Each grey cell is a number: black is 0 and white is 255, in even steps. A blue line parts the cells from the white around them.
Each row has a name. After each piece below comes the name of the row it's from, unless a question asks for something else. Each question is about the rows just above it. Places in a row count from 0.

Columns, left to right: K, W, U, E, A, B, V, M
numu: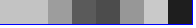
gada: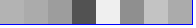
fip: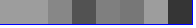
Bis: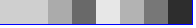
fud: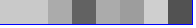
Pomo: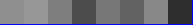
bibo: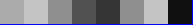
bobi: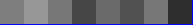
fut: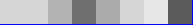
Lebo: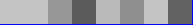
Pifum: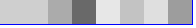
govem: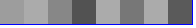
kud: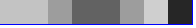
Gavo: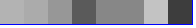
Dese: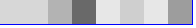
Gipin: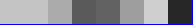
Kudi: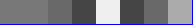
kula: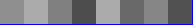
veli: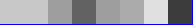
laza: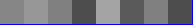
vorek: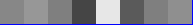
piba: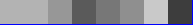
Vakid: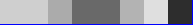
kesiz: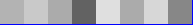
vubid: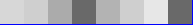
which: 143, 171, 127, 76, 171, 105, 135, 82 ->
kula
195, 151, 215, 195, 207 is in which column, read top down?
W
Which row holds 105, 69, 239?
Kudi
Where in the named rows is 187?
Lebo, 4
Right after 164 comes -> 90
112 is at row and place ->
fut, 3

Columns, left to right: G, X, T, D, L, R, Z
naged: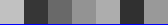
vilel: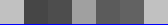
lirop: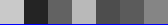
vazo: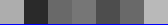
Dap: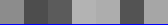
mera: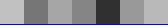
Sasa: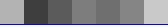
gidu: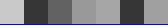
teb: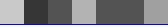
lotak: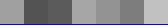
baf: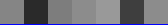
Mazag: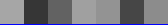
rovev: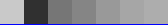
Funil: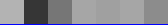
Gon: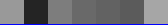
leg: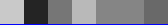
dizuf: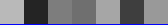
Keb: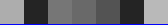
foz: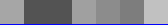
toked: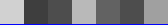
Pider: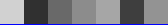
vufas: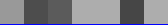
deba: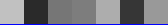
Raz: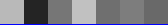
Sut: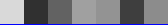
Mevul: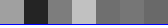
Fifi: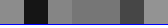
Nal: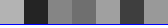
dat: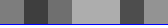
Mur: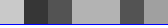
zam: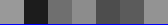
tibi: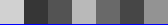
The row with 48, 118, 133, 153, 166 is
rovev
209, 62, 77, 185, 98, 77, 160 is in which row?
toked
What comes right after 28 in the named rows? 111
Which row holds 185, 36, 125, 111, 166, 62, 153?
dizuf
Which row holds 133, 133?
leg
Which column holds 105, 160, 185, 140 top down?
D

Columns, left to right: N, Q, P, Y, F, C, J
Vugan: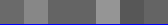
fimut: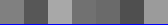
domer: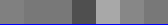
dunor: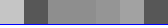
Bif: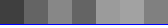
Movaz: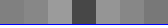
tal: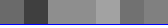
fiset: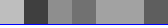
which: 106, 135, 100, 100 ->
Vugan
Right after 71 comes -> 149
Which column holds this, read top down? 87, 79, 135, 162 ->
C
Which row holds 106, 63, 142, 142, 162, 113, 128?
tal

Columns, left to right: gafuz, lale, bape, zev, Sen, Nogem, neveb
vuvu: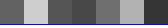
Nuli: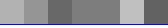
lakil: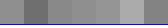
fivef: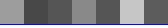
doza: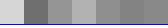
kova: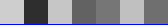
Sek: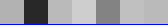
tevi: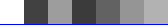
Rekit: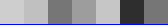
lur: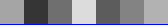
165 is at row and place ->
lur, 0
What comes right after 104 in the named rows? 125
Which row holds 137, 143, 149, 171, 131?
lakil
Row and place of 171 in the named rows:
lakil, 5
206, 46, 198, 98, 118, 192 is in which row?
kova

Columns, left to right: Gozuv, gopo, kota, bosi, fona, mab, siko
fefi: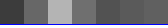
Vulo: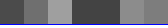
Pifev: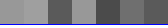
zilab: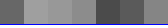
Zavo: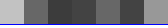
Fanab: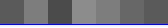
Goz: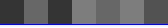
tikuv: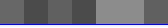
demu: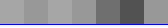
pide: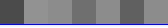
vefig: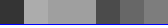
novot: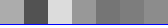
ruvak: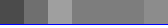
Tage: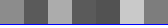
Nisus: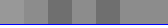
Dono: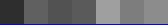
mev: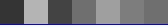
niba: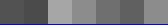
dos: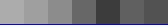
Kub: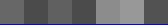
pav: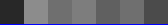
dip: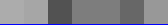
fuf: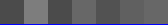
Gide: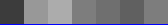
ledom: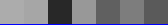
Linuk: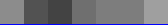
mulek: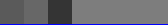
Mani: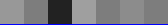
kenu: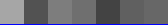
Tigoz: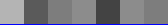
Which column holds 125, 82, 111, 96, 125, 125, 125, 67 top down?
fona
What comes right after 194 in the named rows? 103
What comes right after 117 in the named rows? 125
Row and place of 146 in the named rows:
pide, 1
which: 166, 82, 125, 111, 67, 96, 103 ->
kenu
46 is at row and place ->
Dono, 0
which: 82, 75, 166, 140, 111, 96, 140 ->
niba

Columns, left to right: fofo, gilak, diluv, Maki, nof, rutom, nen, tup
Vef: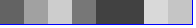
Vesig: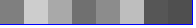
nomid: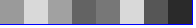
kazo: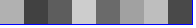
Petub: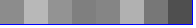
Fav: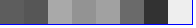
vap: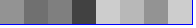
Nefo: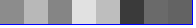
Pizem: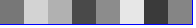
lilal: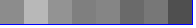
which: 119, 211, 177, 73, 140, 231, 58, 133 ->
Pizem
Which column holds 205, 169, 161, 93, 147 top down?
diluv

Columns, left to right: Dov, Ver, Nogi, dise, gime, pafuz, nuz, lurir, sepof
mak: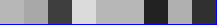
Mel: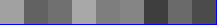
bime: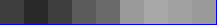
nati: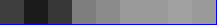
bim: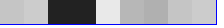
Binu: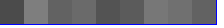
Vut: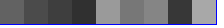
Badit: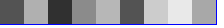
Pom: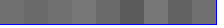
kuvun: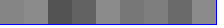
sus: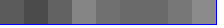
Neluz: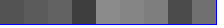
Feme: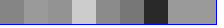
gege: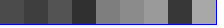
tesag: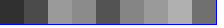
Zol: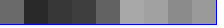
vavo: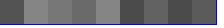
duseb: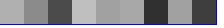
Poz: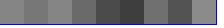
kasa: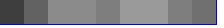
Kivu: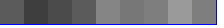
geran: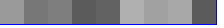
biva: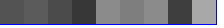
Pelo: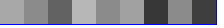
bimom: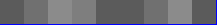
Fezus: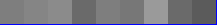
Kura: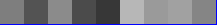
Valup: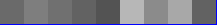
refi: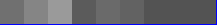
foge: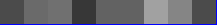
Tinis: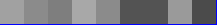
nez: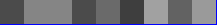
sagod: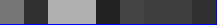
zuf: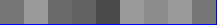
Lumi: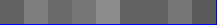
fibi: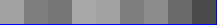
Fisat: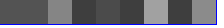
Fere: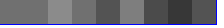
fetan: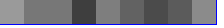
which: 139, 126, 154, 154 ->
kasa
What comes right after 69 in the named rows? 62
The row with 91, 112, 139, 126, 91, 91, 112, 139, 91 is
bimom
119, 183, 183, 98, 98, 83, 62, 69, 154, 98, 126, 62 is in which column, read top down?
pafuz
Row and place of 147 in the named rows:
Feme, 2
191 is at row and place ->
duseb, 3

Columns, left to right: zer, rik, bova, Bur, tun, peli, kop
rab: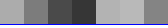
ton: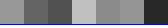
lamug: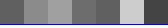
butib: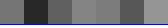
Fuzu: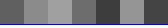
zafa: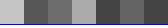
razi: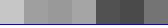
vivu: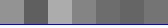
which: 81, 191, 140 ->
ton
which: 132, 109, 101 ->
vivu
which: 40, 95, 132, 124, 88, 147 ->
butib
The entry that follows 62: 147
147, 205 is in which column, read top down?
peli
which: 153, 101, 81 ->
ton
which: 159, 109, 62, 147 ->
Fuzu

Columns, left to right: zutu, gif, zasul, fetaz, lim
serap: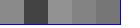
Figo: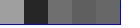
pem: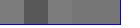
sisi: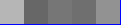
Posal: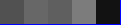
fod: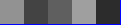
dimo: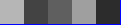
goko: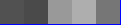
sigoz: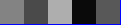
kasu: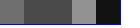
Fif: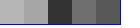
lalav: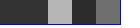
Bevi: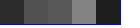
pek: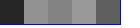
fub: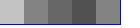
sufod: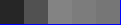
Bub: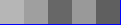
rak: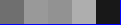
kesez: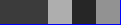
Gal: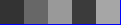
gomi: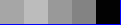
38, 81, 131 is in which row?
sufod
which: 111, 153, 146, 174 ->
rak
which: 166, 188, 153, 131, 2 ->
gomi
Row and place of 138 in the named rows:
serap, 0
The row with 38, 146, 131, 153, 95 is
pek
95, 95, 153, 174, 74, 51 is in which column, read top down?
zasul

